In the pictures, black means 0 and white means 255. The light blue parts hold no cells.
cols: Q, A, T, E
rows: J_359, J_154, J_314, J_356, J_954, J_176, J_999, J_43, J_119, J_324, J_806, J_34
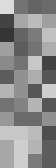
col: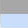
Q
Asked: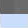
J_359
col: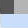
T
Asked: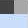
J_154
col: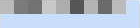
T
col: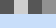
E

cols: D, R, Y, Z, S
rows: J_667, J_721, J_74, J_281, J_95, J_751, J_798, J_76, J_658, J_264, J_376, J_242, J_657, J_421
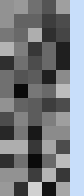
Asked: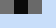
J_242
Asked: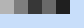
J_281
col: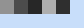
D
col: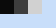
Y

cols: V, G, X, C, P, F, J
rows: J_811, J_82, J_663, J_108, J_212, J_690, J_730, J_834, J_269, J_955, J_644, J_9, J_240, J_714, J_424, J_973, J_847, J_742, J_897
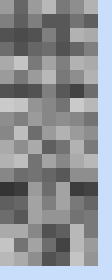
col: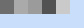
V
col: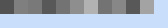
P
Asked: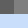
J_82

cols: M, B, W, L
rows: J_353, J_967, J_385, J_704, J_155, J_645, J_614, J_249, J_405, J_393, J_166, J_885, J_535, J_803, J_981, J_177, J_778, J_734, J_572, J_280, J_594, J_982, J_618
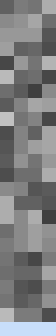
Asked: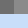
J_778
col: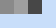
L
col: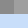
L
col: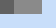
B
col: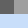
W
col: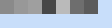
M

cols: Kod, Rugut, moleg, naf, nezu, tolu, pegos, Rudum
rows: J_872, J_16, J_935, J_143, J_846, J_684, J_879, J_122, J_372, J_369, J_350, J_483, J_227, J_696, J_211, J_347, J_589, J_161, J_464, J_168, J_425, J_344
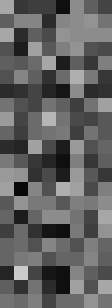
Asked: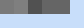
J_464
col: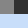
Rugut
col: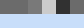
Rugut
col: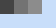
Rudum

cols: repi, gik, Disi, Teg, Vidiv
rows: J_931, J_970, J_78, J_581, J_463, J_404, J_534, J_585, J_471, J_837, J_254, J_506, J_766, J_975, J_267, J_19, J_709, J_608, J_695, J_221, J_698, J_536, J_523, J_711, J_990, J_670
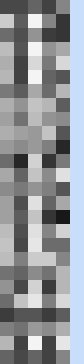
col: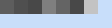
gik
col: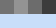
repi
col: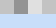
Disi
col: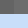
Teg
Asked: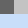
J_766
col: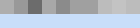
repi

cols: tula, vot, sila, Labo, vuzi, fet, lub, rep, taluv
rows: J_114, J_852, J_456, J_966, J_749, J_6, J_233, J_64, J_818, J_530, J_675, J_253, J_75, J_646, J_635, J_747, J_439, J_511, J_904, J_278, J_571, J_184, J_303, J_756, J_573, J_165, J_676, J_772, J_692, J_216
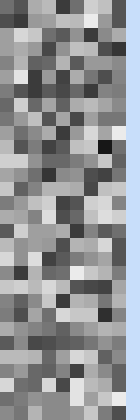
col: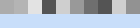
vot
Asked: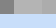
J_646
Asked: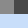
J_573

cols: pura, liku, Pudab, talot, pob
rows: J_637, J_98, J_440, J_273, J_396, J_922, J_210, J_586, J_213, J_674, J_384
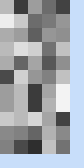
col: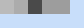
pura
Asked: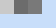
J_98
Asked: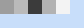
J_586
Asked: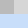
J_213

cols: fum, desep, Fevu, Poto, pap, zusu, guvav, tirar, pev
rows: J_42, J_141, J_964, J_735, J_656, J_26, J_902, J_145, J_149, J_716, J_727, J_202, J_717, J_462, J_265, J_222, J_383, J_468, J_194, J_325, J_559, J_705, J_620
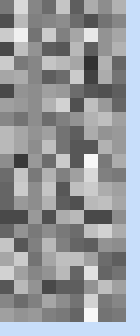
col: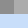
pev
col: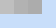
guvav
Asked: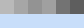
J_716
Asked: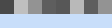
J_735

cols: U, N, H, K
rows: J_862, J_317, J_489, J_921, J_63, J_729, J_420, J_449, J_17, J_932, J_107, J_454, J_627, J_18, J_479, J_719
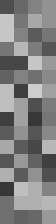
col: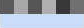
U
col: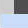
H
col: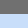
U
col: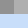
H
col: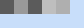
N
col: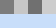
H

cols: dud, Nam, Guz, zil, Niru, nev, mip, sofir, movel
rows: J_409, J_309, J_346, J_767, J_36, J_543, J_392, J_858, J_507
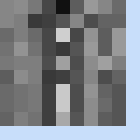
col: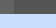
movel
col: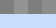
Nam
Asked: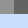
J_392
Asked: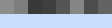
J_543

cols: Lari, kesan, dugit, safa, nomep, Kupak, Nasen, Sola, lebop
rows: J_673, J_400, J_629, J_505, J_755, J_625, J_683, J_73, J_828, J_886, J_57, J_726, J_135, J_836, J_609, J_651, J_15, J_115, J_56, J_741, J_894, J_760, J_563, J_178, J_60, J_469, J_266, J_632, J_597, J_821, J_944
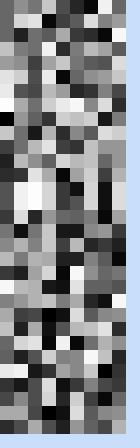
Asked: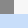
J_469
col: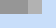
lebop
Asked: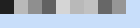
J_726

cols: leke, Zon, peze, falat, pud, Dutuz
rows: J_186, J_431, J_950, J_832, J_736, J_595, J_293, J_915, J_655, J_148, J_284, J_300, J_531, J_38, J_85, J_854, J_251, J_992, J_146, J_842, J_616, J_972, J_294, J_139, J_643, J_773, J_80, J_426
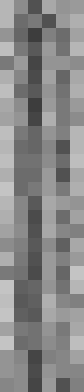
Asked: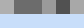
J_531
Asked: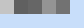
J_616

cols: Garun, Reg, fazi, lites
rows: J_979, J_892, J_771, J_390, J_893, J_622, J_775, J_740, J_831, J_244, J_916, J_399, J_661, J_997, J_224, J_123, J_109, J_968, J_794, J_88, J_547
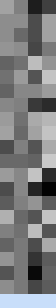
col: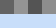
Garun
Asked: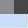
J_390
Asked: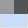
J_622
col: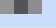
Garun
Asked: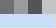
J_622
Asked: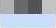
J_123
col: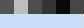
fazi

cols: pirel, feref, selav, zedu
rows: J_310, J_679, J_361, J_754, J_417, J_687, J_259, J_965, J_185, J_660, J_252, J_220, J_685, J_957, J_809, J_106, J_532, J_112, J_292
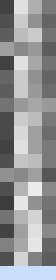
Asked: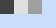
J_252
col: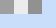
selav
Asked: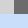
J_106
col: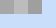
selav

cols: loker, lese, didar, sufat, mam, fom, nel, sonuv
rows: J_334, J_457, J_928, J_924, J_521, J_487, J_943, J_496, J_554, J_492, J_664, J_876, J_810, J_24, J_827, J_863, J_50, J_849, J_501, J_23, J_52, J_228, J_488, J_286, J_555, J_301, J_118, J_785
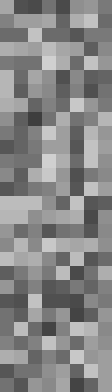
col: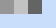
nel
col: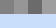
mam
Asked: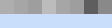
J_924
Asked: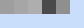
J_863

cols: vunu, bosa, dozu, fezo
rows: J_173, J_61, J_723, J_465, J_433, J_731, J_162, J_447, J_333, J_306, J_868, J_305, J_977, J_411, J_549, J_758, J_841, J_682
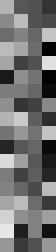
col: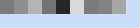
vunu
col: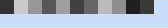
bosa
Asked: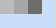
J_465

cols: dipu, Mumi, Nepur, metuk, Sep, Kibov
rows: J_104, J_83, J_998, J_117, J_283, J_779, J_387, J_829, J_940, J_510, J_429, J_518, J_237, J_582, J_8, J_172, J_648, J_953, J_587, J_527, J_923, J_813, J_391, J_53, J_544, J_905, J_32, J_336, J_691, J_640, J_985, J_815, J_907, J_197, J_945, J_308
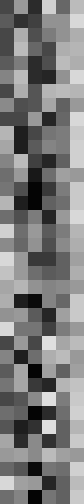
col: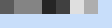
metuk
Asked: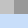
J_527
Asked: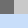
J_8
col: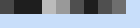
Mumi
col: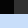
Nepur
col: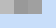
Kibov
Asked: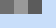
J_648

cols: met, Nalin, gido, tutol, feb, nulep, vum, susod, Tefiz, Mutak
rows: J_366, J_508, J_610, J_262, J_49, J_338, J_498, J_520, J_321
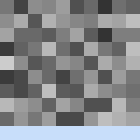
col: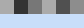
susod
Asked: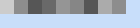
J_49

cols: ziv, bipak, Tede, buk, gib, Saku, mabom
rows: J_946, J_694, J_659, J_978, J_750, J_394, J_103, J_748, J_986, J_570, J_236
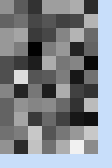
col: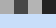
Saku
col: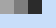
bipak
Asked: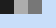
J_750

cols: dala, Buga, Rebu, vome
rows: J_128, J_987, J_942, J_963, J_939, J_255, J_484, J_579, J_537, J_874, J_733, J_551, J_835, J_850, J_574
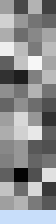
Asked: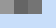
J_551
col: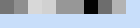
Buga
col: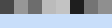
Buga
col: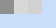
Buga
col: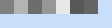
Rebu

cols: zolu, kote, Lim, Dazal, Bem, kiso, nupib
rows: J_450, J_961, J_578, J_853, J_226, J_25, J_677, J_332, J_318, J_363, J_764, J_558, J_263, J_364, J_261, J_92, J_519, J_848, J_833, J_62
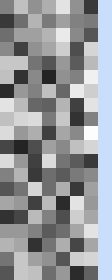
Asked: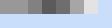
J_519
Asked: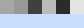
J_261

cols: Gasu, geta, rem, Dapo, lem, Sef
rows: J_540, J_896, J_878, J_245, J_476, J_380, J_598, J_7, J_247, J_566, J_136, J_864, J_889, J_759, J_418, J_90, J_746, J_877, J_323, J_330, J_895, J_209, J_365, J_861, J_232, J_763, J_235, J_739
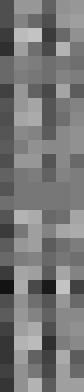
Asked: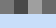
J_235
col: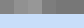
rem
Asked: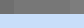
J_418
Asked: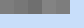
J_380

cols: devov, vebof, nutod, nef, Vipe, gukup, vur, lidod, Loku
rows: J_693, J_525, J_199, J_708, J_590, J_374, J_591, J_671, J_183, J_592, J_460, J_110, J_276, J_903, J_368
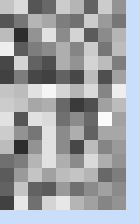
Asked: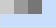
J_525
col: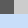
vur
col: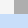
nef
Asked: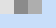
J_592
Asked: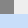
J_591
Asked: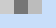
J_708

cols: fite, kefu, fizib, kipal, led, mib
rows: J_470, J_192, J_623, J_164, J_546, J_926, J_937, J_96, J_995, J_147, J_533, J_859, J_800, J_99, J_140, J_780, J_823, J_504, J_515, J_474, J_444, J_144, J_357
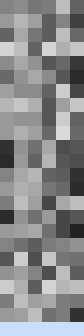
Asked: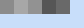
J_546
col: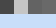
mib
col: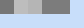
led
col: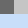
mib
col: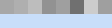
kefu
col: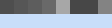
led

